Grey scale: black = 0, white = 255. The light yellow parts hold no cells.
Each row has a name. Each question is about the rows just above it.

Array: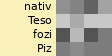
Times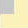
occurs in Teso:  3
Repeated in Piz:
[124]
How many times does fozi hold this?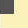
2

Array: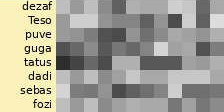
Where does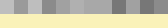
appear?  fozi
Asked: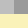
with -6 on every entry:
[184 148]
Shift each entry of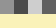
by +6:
[153  81 212 102]
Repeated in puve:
[147]

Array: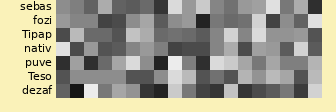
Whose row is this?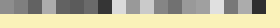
sebas
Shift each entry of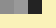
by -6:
[135 147  29]
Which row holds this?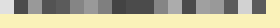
nativ
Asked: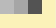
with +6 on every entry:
[192 172  89]
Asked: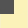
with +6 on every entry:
[89]
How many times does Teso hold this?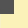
6

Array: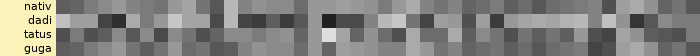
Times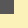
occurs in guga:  3
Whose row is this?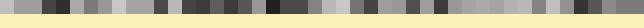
dadi
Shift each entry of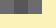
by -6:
[102  81 102]
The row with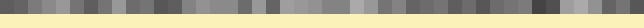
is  guga
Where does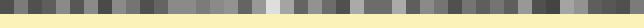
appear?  tatus

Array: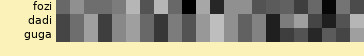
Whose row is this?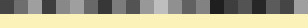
guga
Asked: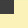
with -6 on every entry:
[56]
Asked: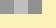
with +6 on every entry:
[158 196 150]
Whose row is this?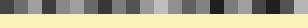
dadi
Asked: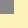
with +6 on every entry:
[142]
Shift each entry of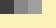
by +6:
[ 68 142 165]
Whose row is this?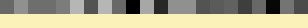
fozi

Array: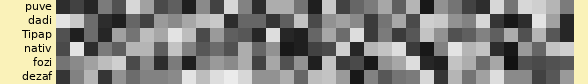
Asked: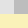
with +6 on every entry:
[233 195]
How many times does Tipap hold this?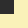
0
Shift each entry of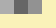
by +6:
[179 108 152]

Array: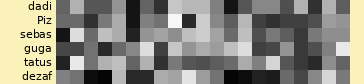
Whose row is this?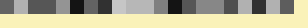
dadi
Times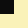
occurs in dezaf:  2
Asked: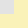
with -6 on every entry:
[221]

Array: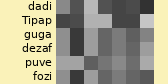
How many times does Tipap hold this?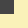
3
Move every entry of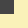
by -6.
[63]

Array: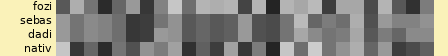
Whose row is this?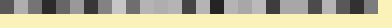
fozi
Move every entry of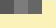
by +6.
[ 94 130 108]
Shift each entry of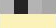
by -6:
[174  30 174 161]
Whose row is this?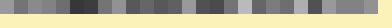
sebas
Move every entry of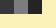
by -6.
[ 49 118  30]
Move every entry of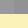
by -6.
[147 140]
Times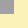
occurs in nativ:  2

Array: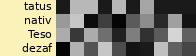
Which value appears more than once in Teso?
[172]
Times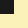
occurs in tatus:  6
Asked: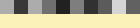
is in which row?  Teso

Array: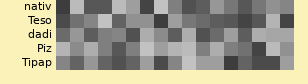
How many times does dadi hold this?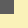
3
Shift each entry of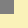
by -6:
[121]
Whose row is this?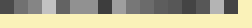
Teso
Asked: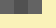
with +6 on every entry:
[105  87 105]
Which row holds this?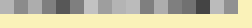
Piz

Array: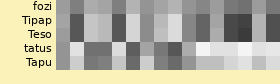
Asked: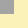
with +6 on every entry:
[170]
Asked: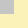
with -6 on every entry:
[191]
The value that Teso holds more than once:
[87]
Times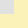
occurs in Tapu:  1
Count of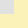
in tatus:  4

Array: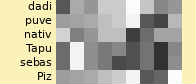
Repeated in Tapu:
[134]
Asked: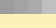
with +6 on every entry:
[162 169 176 197]
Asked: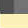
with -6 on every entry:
[ 75 109]
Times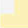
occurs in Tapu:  1

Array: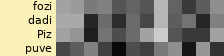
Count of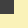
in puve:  2
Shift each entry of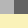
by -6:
[176  93]
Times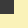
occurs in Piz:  2
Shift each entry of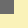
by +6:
[113]
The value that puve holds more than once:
[64]
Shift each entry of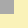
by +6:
[175]

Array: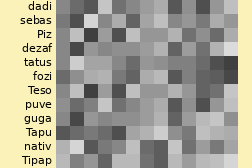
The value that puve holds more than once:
[143]
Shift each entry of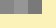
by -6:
[129 144 115]
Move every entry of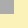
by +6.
[178]

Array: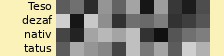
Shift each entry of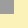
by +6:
[163]
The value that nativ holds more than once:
[164]
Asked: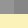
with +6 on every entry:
[155 140]

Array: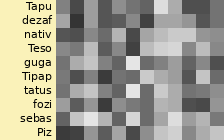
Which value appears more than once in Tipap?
[107]
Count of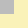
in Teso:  3
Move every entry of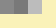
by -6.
[130 115 182]

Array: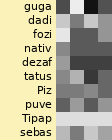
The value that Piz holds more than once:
[123]
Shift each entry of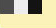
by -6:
[ 70 231  13]
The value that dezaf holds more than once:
[64]
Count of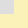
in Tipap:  4
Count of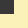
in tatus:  1
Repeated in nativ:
[90]
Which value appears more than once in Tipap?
[222]

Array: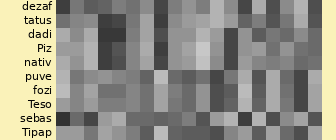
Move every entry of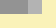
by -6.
[141 141 173]
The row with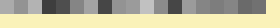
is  nativ
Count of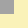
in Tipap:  3
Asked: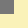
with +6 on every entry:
[125]
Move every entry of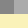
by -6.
[127 165]

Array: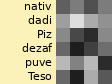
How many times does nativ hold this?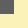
1
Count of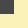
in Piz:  1
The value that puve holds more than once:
[184]
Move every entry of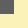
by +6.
[101]

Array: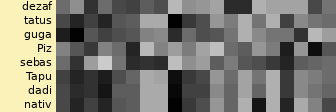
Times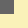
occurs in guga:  0
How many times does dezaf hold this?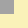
4

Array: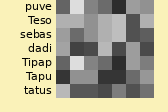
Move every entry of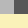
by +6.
[190  93]
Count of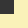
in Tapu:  3
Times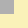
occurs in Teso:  4
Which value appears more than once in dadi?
[74]
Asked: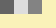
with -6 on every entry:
[ 94 215 125]
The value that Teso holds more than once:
[176]

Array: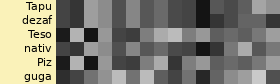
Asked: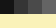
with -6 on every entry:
[14 47 68 94]
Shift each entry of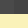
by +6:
[80 74]

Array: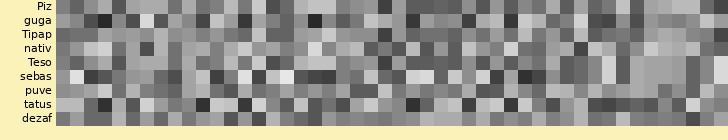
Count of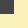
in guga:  2
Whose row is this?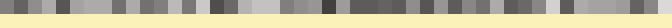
Teso
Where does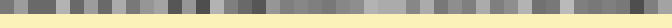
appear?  dezaf

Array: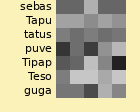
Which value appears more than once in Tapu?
[162]
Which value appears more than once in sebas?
[102]
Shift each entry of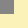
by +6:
[139]
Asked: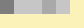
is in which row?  Teso
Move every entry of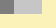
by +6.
[131 204 204]
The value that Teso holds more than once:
[198]
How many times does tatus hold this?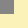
0

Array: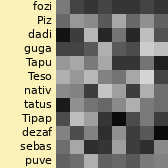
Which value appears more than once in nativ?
[61]
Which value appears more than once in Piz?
[104]
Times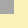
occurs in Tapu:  2
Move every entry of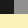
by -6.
[ 20 138]
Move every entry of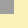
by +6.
[165]
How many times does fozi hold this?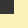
4
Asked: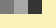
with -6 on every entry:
[116 161  47]

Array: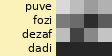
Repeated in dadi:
[38]
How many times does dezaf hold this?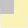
1

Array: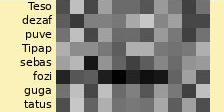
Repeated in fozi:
[36]
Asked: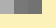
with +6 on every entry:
[181 126 120]
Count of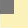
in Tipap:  3
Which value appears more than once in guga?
[191]

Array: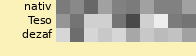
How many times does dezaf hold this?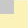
2
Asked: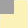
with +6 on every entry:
[167]
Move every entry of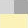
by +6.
[220 173]
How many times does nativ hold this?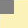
3
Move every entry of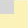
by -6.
[208]
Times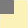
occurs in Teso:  1

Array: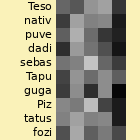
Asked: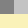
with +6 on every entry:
[135 201]
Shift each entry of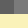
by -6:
[ 89 116]

